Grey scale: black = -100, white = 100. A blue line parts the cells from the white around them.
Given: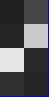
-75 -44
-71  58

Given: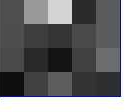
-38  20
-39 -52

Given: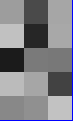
 23 -42
 51 -70

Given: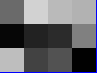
-17  65
-95 -73

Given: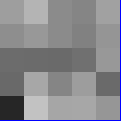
24 41
11 19

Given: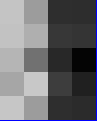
54 22
52 37

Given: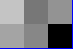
54 -7
29  6

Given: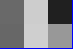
-18  61
-19  62

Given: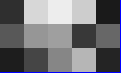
-63  69
-31  18
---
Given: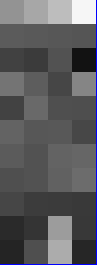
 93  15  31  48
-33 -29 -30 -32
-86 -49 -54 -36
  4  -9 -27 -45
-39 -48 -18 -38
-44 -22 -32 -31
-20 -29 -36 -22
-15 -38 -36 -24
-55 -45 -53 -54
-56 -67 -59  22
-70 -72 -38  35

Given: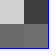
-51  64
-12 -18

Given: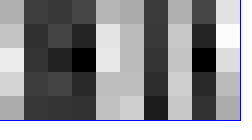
  77   38  -51  -56  -45   43   34  -54   38  -45
  98   54  -62  -47  -72   79   47  -55   57  -72
  73   85  -60  -73 -100   82   46  -60   54 -100
  46   66  -53  -47  -68   49   49  -65   62  -68
  35   35  -57  -59  -61   51   62  -78   57  -61

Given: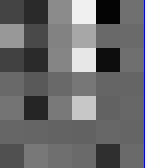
-12 -47 -67   9  88 -97
-17  19 -43   2  31 -18
-13 -49 -67   4  81 -90
-21 -18 -30 -18  -7 -21
-19  -9 -71  -5  56 -23
-21 -20 -21 -22 -23 -19
-17 -37  -6 -13 -17 -63

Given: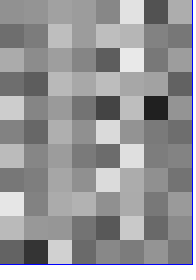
 36  14  16  26  22   6  77 -36
 -7 -14  -3  49  22  49  43   2
 23  34  10  24   4 -27  83  -6
-23 -14 -27  45  32  48  31  27
 16  61   4  21 -10 -47  49 -75
-14   2 -19  37  13  71  15  -4
  3  47   5  22  -4 -15  75  -2
-10  -7  -1  30  13  72  35  13
 21  80   2  34  40  13  34  -6
  9  46  19  18 -10 -31  58 -18
 -7 -22 -59  64 -17   7  -3  16

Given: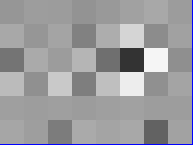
 22  18  23  22  15  20  26  32
 26  32  18  29   1  36  67  10
 12  -9  33  22  42 -13 -60  92
 29  47  13  58  -1  50  86  13
 23  25  23  25  22  25  26  23
 27  30  24  -3  33  29  32 -23

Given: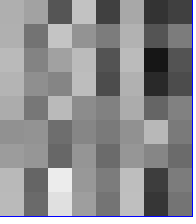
-50  37  27 -33  52 -50  32 -60
 -3  38 -10  54  15  -3  40 -34
-35  46   3  26  47 -35  47 -83
-40  41  12   4  48 -40  39 -68
  1  35  -7  46  10   1  35 -21
 -4  14  15 -14   5  -4  14  44
-16  22  18 -19  17 -16  18   5
 -3  45 -21  85  19  -3  49 -52
 -9  46 -17  76  24  -9  50 -58

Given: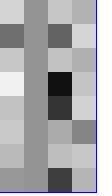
 40  66  16  55
 67 -13  16 -22
 38  56  16  52
 54  89  16 -87
 65  52  16 -59
  4  58  16  34
 56  46  16  49
 42  19  16 -51
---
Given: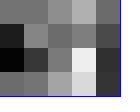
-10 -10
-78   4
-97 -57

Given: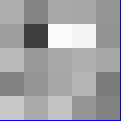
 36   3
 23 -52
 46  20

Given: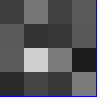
-51  -8
-30 -60
-28  62

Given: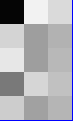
-96  90
 66  24
 81  24

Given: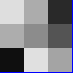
 74  35
 36  10
-88  76

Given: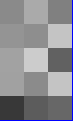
 8 33
16 11
27 60

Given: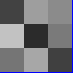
-48  24
 52 -66
 -8  31

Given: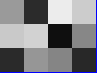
 21 -66
 58  65
-67  18

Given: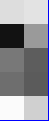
 73  78
-86  21
 -6 -27
